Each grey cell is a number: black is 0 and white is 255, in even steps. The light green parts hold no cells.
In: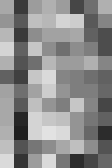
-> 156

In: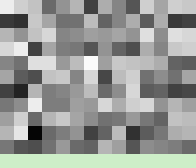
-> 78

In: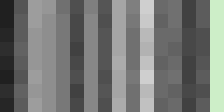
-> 157

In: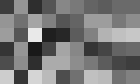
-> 213

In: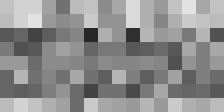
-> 194
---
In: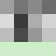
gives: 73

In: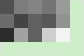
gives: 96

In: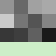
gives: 62

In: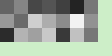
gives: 57

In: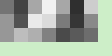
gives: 74

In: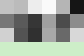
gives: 168

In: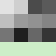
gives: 31
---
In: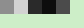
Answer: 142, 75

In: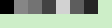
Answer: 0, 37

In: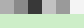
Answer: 175, 244

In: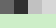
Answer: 102, 215

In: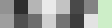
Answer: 146, 227

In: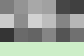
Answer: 125, 112

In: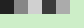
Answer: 33, 171

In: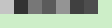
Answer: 196, 77

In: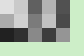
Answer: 224, 149

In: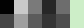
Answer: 2, 77
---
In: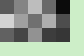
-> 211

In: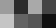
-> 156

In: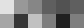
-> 226

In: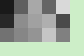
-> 40

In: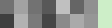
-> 114

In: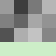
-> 128
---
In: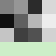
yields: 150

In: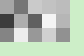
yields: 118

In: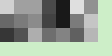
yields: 160

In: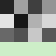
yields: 161

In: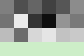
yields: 79

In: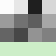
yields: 231

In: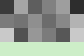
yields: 165

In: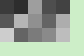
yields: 45
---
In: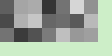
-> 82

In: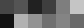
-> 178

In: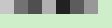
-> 79

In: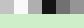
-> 249

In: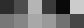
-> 134

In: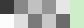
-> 252

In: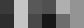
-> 197

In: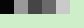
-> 5

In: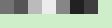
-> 187

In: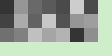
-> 192
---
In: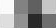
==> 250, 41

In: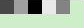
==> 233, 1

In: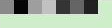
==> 193, 5

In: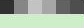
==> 195, 49

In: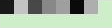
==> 195, 10

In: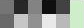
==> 233, 15

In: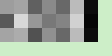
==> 216, 5

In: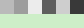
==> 236, 57
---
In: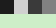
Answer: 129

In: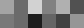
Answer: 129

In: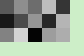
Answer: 189

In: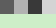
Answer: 212

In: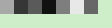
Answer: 17

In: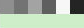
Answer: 95
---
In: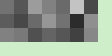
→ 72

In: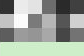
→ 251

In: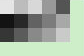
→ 40

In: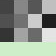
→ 113

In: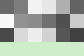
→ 146

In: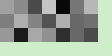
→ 175
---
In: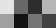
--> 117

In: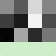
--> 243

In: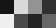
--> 35

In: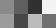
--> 188

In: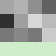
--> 215

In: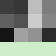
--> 204

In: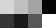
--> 87

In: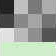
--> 165
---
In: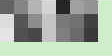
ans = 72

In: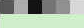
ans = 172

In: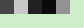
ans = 69

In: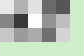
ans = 198

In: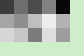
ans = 214

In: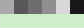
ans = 87
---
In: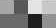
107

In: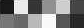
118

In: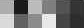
218

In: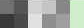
57

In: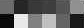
10

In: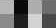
138

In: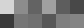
58
